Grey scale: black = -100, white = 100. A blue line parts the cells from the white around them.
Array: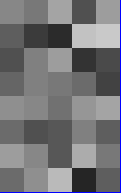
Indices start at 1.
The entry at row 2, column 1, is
-26
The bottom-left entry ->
-16
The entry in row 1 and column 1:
6
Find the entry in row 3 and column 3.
23
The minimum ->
-71
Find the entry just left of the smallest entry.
46
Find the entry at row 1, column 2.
-6
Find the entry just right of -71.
-26
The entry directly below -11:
-32
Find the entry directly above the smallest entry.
35
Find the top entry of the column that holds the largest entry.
23

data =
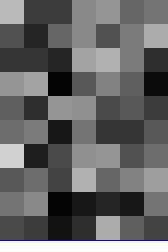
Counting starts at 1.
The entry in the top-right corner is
-10
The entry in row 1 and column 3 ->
-53
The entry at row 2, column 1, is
-37
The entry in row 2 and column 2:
-70
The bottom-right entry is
-48
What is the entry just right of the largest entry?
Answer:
-76
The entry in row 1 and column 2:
-53
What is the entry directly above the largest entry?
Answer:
-15
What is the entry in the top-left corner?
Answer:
45
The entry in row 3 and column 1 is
-59
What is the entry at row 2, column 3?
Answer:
-20
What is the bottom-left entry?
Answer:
-42
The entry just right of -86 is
-64
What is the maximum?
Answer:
63

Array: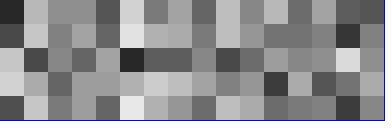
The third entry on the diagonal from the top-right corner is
12
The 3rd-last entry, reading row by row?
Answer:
1
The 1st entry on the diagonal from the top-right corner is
-33
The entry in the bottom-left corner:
-38
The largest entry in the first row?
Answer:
65
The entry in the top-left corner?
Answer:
-69
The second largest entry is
77
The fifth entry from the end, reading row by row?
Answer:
-15
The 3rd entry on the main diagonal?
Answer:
6
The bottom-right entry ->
6
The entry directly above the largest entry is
39
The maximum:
82
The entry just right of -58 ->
1
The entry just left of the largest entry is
-21
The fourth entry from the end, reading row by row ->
-4
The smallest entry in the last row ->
-53

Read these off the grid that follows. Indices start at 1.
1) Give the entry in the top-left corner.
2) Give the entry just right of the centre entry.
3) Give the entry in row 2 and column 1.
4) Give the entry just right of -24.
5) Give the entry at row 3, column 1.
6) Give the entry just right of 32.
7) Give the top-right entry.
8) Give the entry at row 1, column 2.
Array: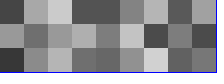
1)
-46
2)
53
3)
20
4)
-7
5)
-57
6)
59
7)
26
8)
32

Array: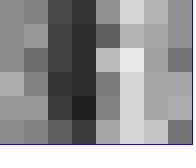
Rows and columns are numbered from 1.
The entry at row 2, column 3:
-48
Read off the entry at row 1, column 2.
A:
2
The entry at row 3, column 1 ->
8
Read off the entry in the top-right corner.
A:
13
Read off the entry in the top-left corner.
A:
8
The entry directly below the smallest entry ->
-53
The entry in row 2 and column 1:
8
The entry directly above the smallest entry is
-64
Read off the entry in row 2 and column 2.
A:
19
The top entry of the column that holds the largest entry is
68
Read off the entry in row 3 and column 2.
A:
-15
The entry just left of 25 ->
83
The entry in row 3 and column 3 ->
-48

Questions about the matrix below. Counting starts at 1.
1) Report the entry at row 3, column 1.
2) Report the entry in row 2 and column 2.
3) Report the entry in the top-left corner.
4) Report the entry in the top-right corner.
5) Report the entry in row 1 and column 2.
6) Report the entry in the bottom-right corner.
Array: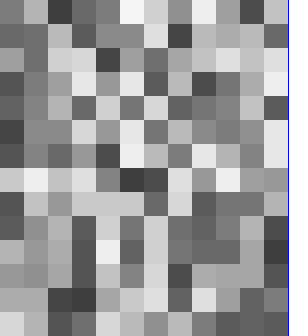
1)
25
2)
-13
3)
-3
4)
52
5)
41
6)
-29

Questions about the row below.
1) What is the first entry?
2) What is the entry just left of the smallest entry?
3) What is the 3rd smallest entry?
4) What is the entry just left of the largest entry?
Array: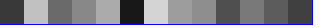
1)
-55
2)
34
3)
-50
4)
-81

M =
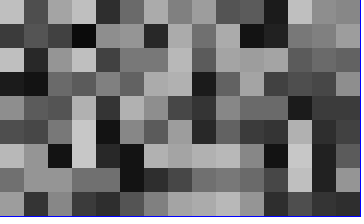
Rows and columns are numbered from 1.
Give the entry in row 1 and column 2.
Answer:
-39
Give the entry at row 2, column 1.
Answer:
-54
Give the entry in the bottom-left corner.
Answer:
23
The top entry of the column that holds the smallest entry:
50
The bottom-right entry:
-64
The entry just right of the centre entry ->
-59
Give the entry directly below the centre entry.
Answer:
23
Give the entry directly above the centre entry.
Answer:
39
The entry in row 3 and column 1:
50
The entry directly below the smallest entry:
50
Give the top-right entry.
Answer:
6
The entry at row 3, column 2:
-69
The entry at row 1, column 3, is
29
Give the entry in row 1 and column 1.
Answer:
50
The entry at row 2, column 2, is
-34
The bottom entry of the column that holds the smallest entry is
-54
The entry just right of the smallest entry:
11
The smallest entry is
-91

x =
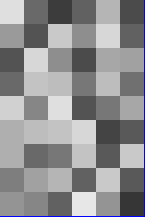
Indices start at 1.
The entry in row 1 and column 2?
-18
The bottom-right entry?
-58
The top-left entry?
75
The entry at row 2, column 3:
58
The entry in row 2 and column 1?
21
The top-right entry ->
-41
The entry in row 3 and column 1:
-35
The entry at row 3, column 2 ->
69
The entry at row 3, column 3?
11
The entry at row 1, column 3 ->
-53
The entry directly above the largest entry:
-24
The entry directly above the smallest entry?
-30
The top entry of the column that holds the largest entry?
-24
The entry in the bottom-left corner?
16
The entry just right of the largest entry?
16
